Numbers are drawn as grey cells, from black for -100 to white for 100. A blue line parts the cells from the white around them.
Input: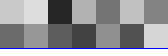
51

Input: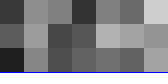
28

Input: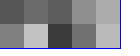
12

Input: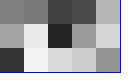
22

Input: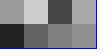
-45

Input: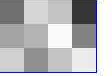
96
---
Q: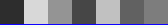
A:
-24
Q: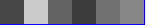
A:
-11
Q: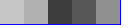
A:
-31
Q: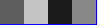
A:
-79
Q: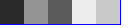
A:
86
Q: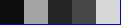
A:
-44
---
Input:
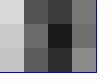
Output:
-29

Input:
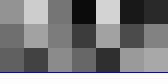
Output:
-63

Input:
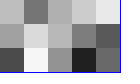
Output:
15

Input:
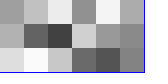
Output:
-17

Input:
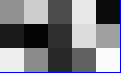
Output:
-69

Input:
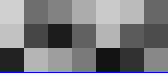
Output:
-85

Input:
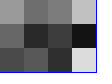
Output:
-31

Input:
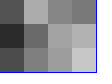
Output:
-1
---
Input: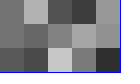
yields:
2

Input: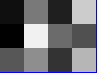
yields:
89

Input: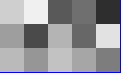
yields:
41

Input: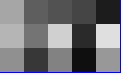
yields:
63

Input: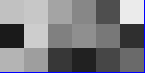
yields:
12

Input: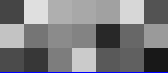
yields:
-69

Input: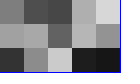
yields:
-23

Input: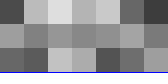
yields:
13
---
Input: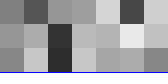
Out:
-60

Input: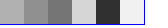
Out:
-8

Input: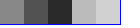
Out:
-36

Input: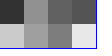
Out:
-34

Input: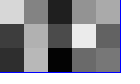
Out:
-76

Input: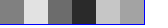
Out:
-15

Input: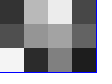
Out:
-66
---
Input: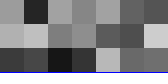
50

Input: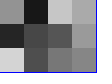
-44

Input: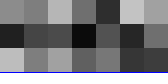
-46

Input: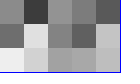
76

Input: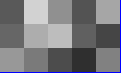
36

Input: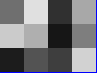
37

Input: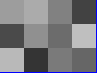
13

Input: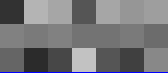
-4

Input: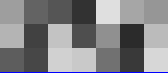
-49
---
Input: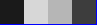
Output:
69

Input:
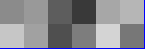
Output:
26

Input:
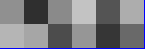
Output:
30

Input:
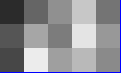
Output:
85

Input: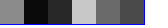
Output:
-92

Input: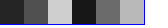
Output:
-37

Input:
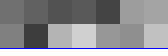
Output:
-53

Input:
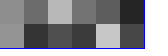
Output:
-60
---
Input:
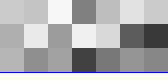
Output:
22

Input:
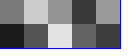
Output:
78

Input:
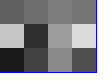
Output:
24

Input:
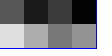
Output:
-6

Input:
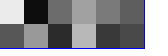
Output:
-66

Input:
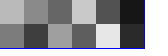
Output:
25

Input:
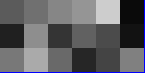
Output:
-59

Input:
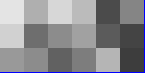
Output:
10
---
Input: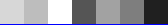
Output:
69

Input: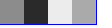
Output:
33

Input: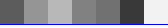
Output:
44

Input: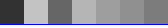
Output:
42

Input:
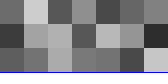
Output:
55

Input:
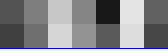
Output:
73
